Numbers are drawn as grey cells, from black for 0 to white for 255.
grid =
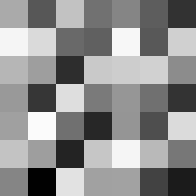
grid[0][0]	170
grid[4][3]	39
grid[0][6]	50
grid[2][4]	205
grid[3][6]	51
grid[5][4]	245
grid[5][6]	119
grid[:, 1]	[87, 218, 158, 54, 251, 158, 1]
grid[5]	[195, 158, 35, 198, 245, 185, 119]
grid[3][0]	153
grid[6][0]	133
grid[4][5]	78
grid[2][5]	209
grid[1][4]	247
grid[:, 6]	[50, 208, 140, 51, 219, 119, 27]

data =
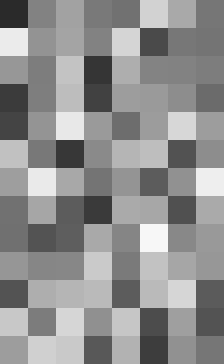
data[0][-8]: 42
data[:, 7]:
[118, 116, 125, 107, 157, 141, 238, 170, 153, 151, 91, 83, 118]
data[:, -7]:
[130, 147, 125, 126, 148, 120, 234, 166, 83, 134, 174, 124, 208]
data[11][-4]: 198
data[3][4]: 157
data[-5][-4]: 133
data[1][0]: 235
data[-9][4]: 109
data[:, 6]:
[169, 119, 130, 141, 215, 82, 145, 80, 136, 166, 214, 159, 145]
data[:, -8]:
[42, 235, 151, 59, 68, 193, 158, 113, 112, 150, 83, 200, 157]
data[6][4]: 148
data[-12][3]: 130
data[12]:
[157, 208, 201, 88, 178, 61, 145, 118]
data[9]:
[150, 134, 135, 202, 122, 194, 166, 151]
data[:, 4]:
[113, 213, 174, 157, 109, 181, 148, 170, 133, 122, 92, 198, 178]
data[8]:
[112, 83, 94, 169, 133, 247, 136, 153]
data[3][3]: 65

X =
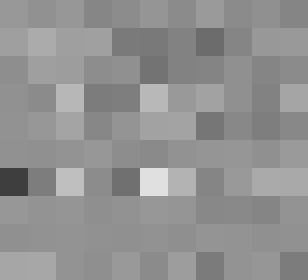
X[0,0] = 152
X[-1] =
[166, 167, 147, 143, 153, 139, 157, 123, 147, 150, 124]
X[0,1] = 145
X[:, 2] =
[151, 159, 157, 183, 164, 147, 191, 149, 147, 147]
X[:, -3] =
[139, 133, 144, 144, 136, 150, 153, 137, 147, 147]
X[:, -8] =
[134, 160, 141, 124, 135, 151, 140, 143, 145, 143]
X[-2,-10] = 146
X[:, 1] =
[145, 171, 159, 139, 151, 144, 125, 147, 146, 167]
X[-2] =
[144, 146, 147, 145, 144, 146, 143, 148, 147, 144, 145]
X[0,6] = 139
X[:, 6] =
[139, 130, 130, 153, 163, 146, 179, 149, 143, 157]
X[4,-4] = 118
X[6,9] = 170
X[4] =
[146, 151, 164, 135, 148, 162, 163, 118, 136, 126, 136]
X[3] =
[145, 139, 183, 124, 126, 184, 153, 162, 144, 130, 165]
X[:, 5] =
[149, 121, 115, 184, 162, 138, 224, 151, 146, 139]
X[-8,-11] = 142
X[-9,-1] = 153

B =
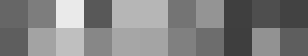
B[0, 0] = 102
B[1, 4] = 166
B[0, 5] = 182
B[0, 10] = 66
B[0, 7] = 148
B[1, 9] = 146
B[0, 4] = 182
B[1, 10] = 94

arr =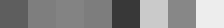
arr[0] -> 94
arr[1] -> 126
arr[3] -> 125
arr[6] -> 135

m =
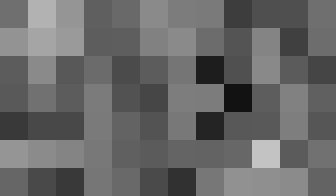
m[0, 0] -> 111
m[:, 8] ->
[61, 84, 80, 18, 88, 103, 145]
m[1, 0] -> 147
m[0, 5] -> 138
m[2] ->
[92, 138, 88, 107, 75, 92, 117, 29, 80, 137, 91, 69]
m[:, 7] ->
[122, 108, 29, 124, 36, 99, 119]
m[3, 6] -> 125
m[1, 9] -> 132
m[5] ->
[149, 139, 132, 120, 96, 91, 100, 99, 103, 195, 91, 113]
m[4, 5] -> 83
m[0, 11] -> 111
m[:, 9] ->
[79, 132, 137, 93, 89, 195, 143]
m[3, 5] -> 70
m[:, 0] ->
[111, 147, 92, 89, 57, 149, 102]
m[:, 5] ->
[138, 129, 92, 70, 83, 91, 74]
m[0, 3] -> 95
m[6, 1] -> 73
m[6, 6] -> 49

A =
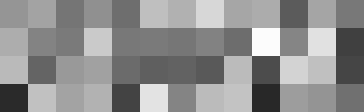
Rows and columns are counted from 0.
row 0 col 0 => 149
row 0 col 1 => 163
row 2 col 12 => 69
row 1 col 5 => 122
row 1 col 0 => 173
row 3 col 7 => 187
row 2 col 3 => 161
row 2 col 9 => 76
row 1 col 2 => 122
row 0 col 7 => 215
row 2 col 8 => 187
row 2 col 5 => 95
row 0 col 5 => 191
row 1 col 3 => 202
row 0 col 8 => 166

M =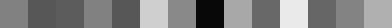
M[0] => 129
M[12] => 131
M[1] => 87
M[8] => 168
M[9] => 104

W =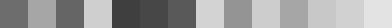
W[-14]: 109
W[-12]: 101
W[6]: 89
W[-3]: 200
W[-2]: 209

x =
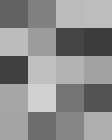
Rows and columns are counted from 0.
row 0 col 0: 98
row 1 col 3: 60
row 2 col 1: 192
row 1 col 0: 188
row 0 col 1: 129
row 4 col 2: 134
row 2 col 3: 162
